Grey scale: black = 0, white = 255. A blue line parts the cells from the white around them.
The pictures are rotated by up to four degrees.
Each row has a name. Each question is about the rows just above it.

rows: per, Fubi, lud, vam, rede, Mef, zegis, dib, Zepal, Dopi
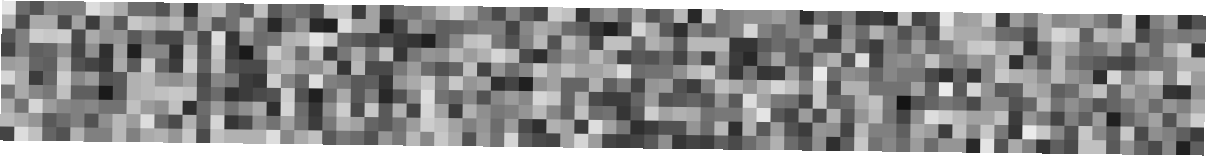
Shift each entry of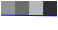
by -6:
[143 102 178  41]
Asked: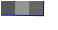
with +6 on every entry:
[ 95 155 107]

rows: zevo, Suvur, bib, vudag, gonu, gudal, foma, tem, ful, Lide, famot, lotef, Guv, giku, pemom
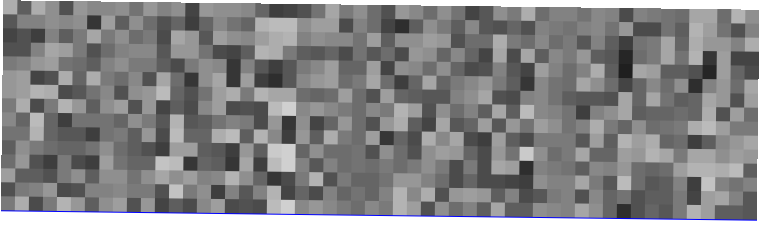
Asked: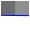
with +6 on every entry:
[115 149]
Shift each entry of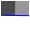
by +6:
[ 81 157]
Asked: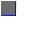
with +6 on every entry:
[115]
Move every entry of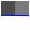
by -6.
[ 69 116]

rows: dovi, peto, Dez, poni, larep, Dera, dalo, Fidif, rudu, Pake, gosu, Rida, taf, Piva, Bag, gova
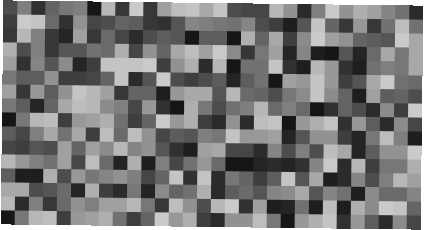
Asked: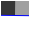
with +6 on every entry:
[ 61 166]
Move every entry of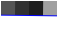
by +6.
[ 91  55  36 166]
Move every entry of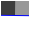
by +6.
[ 68 158]
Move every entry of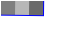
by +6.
[133 189 112]
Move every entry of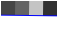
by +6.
[ 76 106 202  55]

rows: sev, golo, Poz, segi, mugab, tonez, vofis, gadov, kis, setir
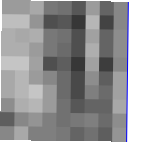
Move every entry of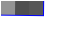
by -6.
[142  73  81]
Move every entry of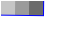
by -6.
[191 149 101]

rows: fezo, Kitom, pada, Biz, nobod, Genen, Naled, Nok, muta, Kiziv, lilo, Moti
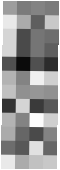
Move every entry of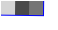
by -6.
[207  68 111]
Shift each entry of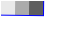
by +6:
[239 177 100]

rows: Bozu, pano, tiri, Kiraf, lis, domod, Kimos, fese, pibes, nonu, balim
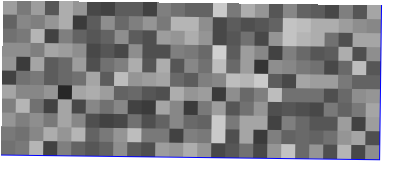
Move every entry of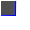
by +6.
[85]
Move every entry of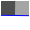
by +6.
[ 85 171]
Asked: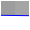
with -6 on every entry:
[151 159]

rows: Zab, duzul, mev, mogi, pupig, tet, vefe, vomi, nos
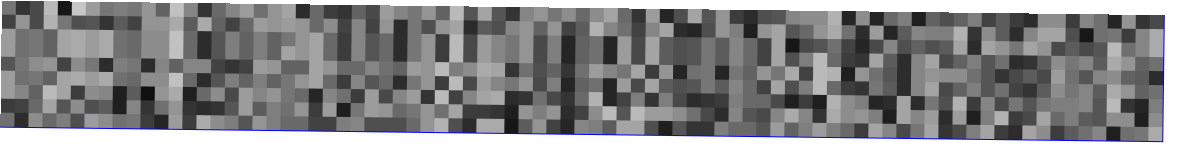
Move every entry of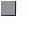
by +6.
[154]
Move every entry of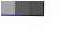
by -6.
[158  86  73]
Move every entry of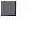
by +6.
[111]
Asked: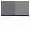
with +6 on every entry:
[118 139]

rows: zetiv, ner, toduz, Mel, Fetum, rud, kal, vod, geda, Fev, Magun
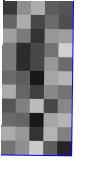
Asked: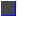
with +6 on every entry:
[77]
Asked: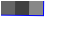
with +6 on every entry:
[107  70 142]

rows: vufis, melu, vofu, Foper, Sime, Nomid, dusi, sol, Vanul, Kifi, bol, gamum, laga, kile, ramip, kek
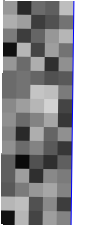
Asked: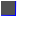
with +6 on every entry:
[87]
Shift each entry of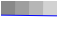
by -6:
[131 152 176 204]
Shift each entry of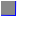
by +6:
[143]
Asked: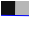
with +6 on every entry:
[ 23 188]
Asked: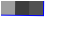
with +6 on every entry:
[164  67  87]
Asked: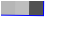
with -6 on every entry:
[176 184  75]

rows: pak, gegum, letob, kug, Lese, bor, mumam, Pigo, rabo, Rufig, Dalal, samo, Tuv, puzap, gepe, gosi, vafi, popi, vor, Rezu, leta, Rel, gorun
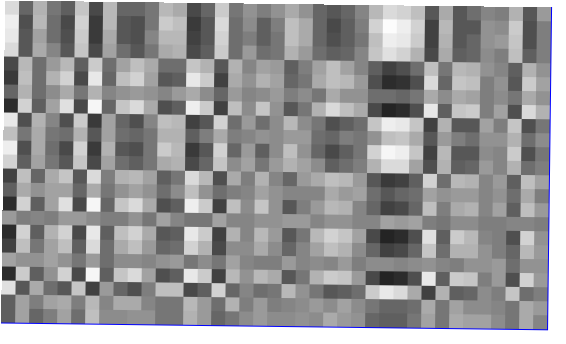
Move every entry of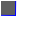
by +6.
[101]
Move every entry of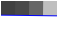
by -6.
[ 59  67  96 185]
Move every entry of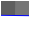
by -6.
[ 89 112]
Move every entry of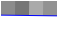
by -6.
[134 112 164 140]
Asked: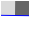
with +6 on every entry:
[224 108]
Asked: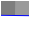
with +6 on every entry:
[132 160]
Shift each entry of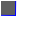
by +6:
[101]

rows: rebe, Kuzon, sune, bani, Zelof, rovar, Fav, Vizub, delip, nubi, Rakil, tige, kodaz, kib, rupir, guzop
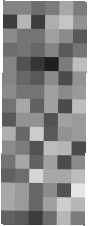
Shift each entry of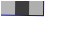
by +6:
[188  67 181]
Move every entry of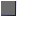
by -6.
[103]
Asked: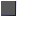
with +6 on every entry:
[95]

